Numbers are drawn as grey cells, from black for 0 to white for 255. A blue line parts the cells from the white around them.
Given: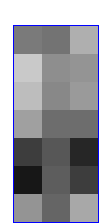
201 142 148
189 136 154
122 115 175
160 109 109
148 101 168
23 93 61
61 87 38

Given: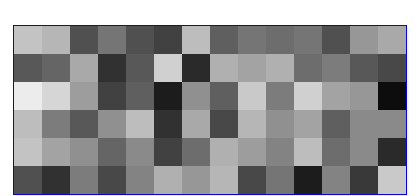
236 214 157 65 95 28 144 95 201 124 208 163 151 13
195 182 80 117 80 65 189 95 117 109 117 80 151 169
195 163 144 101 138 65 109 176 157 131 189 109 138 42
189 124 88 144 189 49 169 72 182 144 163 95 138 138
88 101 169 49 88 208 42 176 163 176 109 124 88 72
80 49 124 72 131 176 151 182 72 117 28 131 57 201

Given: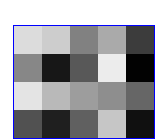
220 205 129 170 60
228 185 157 142 102
81 31 96 198 16
135 23 88 236 2

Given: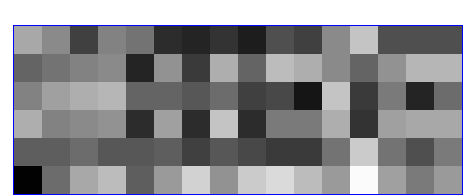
130 160 174 182 100 100 87 108 64 72 21 196 58 122 36 108
168 138 64 130 115 44 36 51 29 79 64 138 196 79 79 79
174 130 138 146 44 160 44 196 44 122 122 174 51 160 168 168
100 115 130 138 36 146 58 174 100 188 174 138 100 146 182 182
2 108 168 188 94 154 210 146 203 218 188 154 251 160 122 154
94 94 108 87 87 94 64 87 72 58 58 115 203 115 79 122

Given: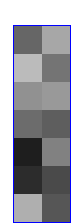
102 167
145 153
30 129
187 116
108 94
175 86
44 74

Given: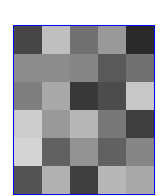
70 191 113 153 42
83 177 63 183 169
127 169 57 76 199
205 153 183 120 63
140 140 134 89 113
212 97 147 97 134

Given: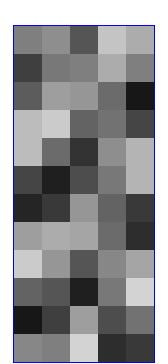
188 203 99 114 69
158 172 165 107 45
92 158 150 107 23
203 150 85 135 165
127 142 85 196 172
135 127 211 45 57
63 120 127 172 127
188 107 51 142 180
99 85 31 120 211
23 63 158 77 114
37 57 150 99 57
69 31 77 120 180

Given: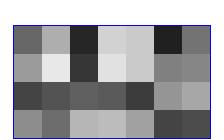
155 232 54 225 202 128 134
103 174 38 210 202 32 115
141 109 182 188 161 68 76
68 83 96 90 60 149 167

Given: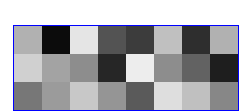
208 163 141 38 237 141 98 30
119 155 200 149 90 222 192 135
177 12 229 83 60 192 46 177
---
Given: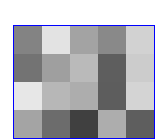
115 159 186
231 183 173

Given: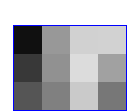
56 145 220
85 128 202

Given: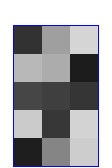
184 172 28
70 63 53

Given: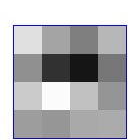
144 49 21
203 251 193

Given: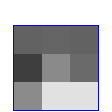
62 138 106
139 225 225

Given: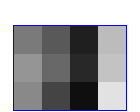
149 104 40
137 68 15

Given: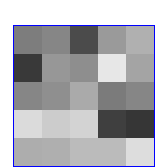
57 151 142
134 143 170
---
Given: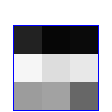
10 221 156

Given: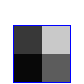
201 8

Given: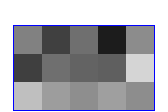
140 95 142

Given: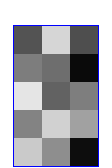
78 110 229

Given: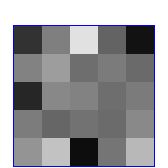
18 123 130 102 148

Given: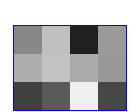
154 170 90
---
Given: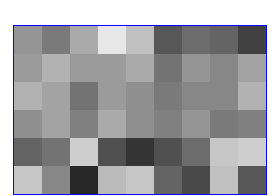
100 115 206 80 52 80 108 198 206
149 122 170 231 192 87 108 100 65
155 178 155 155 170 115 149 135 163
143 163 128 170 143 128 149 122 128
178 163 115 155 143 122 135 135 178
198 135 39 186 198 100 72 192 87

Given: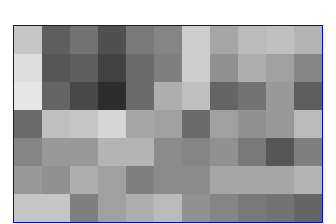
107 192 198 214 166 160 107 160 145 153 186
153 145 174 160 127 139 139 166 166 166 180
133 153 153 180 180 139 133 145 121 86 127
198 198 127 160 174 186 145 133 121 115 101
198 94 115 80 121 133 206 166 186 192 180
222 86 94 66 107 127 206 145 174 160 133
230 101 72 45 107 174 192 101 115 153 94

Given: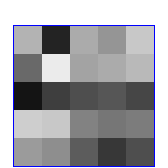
179 35 171 149 200
105 235 163 171 185
206 200 130 118 124
155 142 92 55 78
20 62 78 86 70

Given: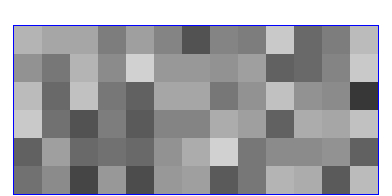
187 105 193 119 97 166 166 119 146 193 146 139 55
146 119 180 139 209 152 152 146 159 97 105 132 201
180 166 166 125 159 132 82 132 125 201 105 125 187
97 159 105 113 105 146 172 209 119 139 139 146 97
201 113 82 125 90 132 132 172 159 97 172 166 193
113 139 69 152 76 152 159 90 119 180 172 90 187

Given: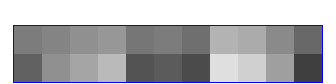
97 144 165 186 83 91 75 223 208 159 63
124 132 144 151 118 124 111 179 171 138 104

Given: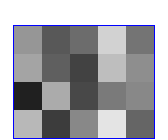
184 60 136 228 101
150 88 108 210 116
32 171 72 122 136
164 95 66 190 142

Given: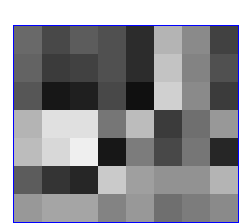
188 216 239 23 124 72 118 38
180 224 224 118 188 59 111 152
152 165 165 131 152 111 124 138
105 72 92 80 44 180 138 65
99 59 65 80 44 195 131 80
92 52 38 202 159 146 146 180
86 23 31 72 16 208 138 59
